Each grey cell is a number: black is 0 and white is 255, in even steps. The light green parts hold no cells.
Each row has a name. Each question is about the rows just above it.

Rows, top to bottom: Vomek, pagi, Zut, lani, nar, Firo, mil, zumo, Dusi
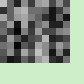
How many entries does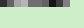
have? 10
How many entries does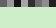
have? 8
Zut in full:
[166  99 154 166 127  99  48  21  99  21]
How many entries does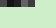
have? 5
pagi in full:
[ 48  99 166 181 111 111  99  21  60 127]
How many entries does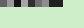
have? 9

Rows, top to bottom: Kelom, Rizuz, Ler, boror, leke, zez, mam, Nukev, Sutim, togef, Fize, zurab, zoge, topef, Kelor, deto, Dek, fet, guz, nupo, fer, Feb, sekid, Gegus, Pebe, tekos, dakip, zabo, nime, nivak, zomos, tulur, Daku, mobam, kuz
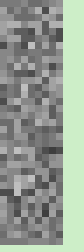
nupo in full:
[122 109 148 148  93 122 109 122 148]
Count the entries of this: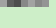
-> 7
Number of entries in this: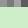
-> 4
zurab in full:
[162 148 122 148 148 162  93 162 176]

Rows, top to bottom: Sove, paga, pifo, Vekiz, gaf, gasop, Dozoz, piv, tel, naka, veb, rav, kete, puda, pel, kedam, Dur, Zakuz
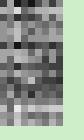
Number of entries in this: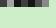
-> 7
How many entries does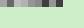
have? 9
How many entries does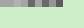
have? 9
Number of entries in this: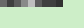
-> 9
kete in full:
[ 92 121  63  92  79  79  92  79  92]

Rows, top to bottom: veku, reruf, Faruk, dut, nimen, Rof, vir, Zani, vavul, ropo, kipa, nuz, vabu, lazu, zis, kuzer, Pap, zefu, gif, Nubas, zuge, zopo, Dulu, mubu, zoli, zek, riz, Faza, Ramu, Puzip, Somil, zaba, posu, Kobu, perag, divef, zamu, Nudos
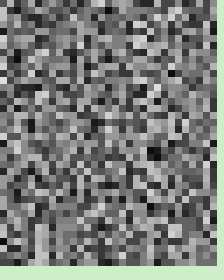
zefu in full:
[139  85 167  85  26 152 126  98  70 110 152 152 126  26  40 110  85  70
  98  85  70 193 167 152 193  70 208 110  85 110  98]
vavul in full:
[167  56  13 110 193 152 126 110 110 126  26 167  85 167  70  26  85 126
 110 167 167 110  56  98  85 180  98 139  85 126 126]
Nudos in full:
[ 70  70  26  85 167 193 167  85 110 126  40 126 152 152  40  26  70 126
  85  85 126 152  26  85  85 139 139 167 110 110 110]

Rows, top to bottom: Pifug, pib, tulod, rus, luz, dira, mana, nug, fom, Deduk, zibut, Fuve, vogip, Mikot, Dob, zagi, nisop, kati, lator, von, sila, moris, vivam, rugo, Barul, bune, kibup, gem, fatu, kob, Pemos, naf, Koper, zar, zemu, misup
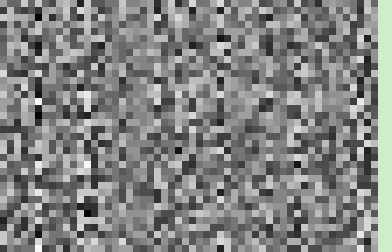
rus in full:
[ 62 159  76 159  88 188 146 159 173 103 146 173 200 146 117  88 146  88
 132 146 117 173  62  76 146 188 173 132 117 117 146 200 132 117 103 173
 117  88 188 188 146 188 173 103 117 146 132  88 159 173  62  76 159 159]
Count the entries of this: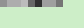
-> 9
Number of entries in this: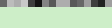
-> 16

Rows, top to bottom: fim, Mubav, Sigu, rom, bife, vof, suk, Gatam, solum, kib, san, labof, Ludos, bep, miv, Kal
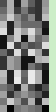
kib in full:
[ 50 161 135  19 119  79  34]
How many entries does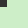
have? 1
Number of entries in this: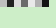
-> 7
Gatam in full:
[106  50 220  63 220 161  50]
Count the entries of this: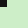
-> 1
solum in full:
[ 50 161 135  19  19 176 190]

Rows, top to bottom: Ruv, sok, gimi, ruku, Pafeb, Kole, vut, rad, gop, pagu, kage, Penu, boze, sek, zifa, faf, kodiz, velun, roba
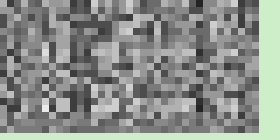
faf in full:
[152  61  61 191 137 107 234  61 191 191  61 122  61 206 191 206 206  93
 191 177 107 152 164 177 177 177 206 152  36 107  77 177 177 206 122 107
 152]
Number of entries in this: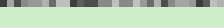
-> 32

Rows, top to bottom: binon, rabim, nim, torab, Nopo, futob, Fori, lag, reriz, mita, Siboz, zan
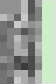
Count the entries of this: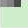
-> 3
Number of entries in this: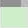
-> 4
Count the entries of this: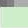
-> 4
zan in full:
[115 102 202 172 145 187]

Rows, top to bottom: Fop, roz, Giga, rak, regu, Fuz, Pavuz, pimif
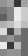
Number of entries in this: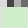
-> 4
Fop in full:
[147 161  55 161]
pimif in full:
[134 147 147 107]
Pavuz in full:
[233  55 190 107]
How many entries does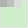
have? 3
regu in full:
[219  69 176 107]

